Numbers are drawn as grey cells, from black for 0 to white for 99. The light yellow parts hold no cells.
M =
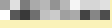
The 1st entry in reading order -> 62
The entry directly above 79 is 57
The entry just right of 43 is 75
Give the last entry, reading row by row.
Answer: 30
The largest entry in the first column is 99
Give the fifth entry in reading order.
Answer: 71
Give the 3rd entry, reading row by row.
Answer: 48
